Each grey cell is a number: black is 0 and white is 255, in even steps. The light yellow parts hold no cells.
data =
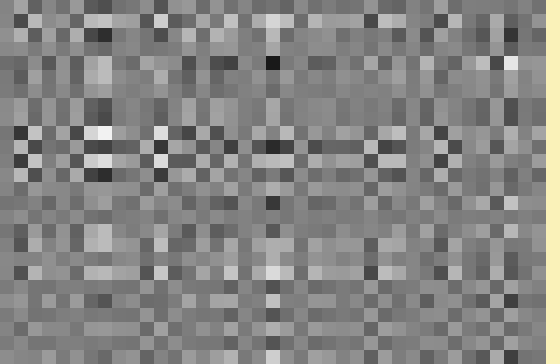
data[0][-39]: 132
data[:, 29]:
[130, 133, 139, 134, 115, 124, 125, 135, 136, 122, 124, 128, 133, 132, 120, 130, 121, 130, 134, 134, 124, 138, 124, 132, 124, 138]
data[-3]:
[132, 107, 152, 137, 137, 120, 150, 152, 145, 144, 106, 160, 111, 125, 145, 130, 162, 122, 148, 174, 155, 120, 154, 143, 140, 144, 101, 157, 146, 132, 123, 106, 154, 123, 112, 151, 106, 121, 135]
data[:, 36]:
[117, 95, 53, 92, 229, 161, 156, 80, 79, 175, 164, 127, 97, 105, 194, 120, 183, 120, 91, 87, 161, 64, 159, 106, 160, 63]
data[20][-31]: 117
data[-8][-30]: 139
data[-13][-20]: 174
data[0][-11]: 100
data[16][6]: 168
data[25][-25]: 135
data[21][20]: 128
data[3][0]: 136
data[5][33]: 137
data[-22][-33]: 162
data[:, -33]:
[90, 185, 72, 115, 162, 171, 148, 97, 92, 213, 74, 203, 66, 149, 143, 114, 168, 177, 124, 178, 122, 102, 120, 150, 122, 119]
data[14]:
[116, 119, 130, 103, 136, 109, 143, 158, 120, 112, 155, 132, 140, 100, 125, 98, 83, 136, 121, 56, 118, 134, 101, 107, 129, 115, 158, 105, 136, 120, 160, 130, 105, 145, 169, 89, 194, 142, 140]
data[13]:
[132, 108, 151, 137, 136, 121, 149, 151, 144, 143, 107, 159, 112, 125, 145, 130, 162, 122, 147, 174, 154, 120, 154, 142, 140, 144, 102, 157, 145, 132, 123, 107, 154, 123, 112, 151, 105, 121, 134]
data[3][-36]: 143
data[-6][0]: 123
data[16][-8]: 107
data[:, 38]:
[113, 147, 101, 120, 150, 147, 139, 112, 110, 164, 111, 156, 102, 134, 140, 122, 148, 146, 123, 144, 129, 113, 128, 135, 129, 119]
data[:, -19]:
[100, 188, 107, 130, 122, 153, 136, 118, 115, 184, 69, 192, 86, 154, 118, 119, 143, 172, 138, 185, 112, 128, 111, 155, 112, 143]
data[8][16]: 146
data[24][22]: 107
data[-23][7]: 105
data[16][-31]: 135
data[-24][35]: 162
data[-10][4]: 146
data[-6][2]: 117
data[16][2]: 154
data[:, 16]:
[113, 193, 155, 151, 66, 129, 118, 148, 146, 144, 63, 178, 114, 162, 83, 126, 109, 167, 157, 196, 97, 166, 98, 162, 98, 178]
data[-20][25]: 128
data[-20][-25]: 135
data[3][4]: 122
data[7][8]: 125

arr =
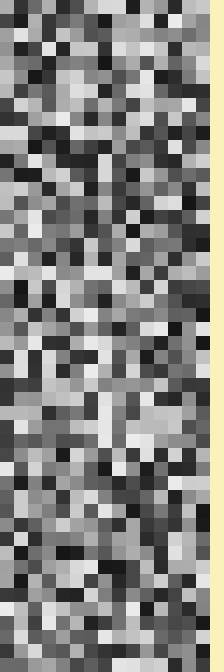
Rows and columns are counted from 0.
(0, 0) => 174
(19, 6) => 227
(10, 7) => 36
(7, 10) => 191
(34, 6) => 95
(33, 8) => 233
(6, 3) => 90
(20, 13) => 70
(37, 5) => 163
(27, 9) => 150
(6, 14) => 46
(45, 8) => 178
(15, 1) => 166
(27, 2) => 63
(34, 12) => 235
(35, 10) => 101
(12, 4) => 209
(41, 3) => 91
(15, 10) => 28
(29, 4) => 94
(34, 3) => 42
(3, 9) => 195
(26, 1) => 222
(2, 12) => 142
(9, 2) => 70
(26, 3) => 211
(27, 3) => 196
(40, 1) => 114
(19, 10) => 167
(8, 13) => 87
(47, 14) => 59
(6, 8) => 106
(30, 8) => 117
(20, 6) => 114
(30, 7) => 230
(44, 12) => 71
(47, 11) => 208
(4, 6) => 118
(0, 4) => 43
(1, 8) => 159

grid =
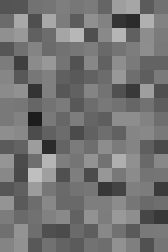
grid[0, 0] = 84
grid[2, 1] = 153
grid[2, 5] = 183
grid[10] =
[91, 99, 157, 43, 100, 123, 110, 141, 123, 132, 95, 74]
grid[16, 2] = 110
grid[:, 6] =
[123, 144, 79, 125, 135, 98, 132, 109, 101, 97, 110, 147, 75, 118, 126, 146, 94, 114]
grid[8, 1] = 130
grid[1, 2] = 79
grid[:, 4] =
[126, 124, 165, 114, 116, 96, 87, 123, 103, 108, 100, 126, 80, 106, 105, 137, 75, 99]
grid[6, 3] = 128
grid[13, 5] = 115
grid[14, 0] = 148
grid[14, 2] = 109
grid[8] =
[121, 130, 29, 121, 103, 125, 101, 94, 141, 141, 130, 110]
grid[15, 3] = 129
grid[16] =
[112, 147, 110, 79, 75, 106, 94, 136, 113, 90, 121, 122]
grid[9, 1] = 137
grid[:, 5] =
[119, 92, 183, 119, 82, 89, 97, 88, 125, 75, 123, 117, 126, 115, 105, 98, 106, 91]
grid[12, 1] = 73
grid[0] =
[84, 85, 114, 117, 126, 119, 123, 101, 158, 166, 91, 113]
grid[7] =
[121, 119, 102, 115, 123, 88, 109, 120, 114, 102, 114, 93]
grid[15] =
[124, 106, 113, 129, 137, 98, 146, 125, 153, 142, 70, 56]
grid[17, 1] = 145
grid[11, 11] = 136
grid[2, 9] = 96
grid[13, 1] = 96
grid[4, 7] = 97
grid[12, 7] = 151

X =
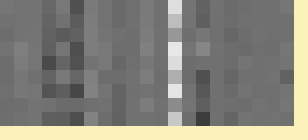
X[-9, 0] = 117
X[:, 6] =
[122, 124, 125, 125, 115, 128, 130, 111, 130]
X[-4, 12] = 174
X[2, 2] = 116
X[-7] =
[109, 115, 116, 98, 91, 97, 125, 116, 112, 110, 124, 113, 151, 110, 118, 111, 102, 109, 113, 111, 112]
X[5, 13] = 108
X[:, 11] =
[112, 112, 113, 113, 111, 110, 111, 113, 111]
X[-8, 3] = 100
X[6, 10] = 114
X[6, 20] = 116
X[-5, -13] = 103
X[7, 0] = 109
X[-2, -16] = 107
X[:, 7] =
[114, 114, 116, 121, 120, 109, 116, 113, 109]
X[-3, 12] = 228
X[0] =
[117, 114, 115, 104, 120, 80, 122, 114, 105, 111, 122, 112, 222, 116, 98, 113, 107, 110, 112, 112, 118]
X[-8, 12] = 189
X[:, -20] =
[114, 114, 115, 126, 123, 118, 119, 110, 113]
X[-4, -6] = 112
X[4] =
[109, 123, 117, 74, 101, 81, 115, 120, 103, 111, 119, 111, 220, 109, 112, 111, 108, 116, 112, 113, 116]
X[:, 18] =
[112, 112, 113, 111, 112, 112, 111, 114, 113]
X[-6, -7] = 134
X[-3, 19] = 111
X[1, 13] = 115
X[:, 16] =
[107, 108, 102, 108, 108, 102, 107, 110, 101]
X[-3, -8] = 114
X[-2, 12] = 139
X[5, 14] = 80

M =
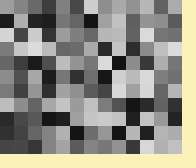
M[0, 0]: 158
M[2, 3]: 52
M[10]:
[69, 71, 54, 131, 163, 91, 132, 120, 146, 57, 215, 177, 192]
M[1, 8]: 193
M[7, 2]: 100
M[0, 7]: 142
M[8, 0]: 42
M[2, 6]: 103
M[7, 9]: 21
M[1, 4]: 118
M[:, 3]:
[62, 30, 52, 187, 79, 29, 47, 167, 21, 131, 131]
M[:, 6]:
[205, 20, 103, 170, 119, 110, 91, 192, 197, 109, 132]
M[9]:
[49, 66, 101, 131, 177, 20, 109, 150, 20, 183, 32, 180, 172]
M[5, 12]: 113
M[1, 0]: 28
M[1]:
[28, 174, 36, 30, 118, 101, 20, 161, 193, 95, 148, 142, 91]
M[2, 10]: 218
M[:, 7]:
[142, 161, 183, 42, 218, 23, 69, 124, 202, 150, 120]
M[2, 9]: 98
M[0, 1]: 132
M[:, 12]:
[171, 91, 113, 219, 118, 113, 181, 50, 36, 172, 192]
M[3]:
[123, 198, 219, 187, 103, 107, 170, 42, 196, 45, 139, 191, 219]
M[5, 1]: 81
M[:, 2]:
[105, 36, 203, 219, 27, 167, 149, 100, 88, 101, 54]
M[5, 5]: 49
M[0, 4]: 128
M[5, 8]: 206
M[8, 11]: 153
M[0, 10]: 183
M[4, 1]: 61
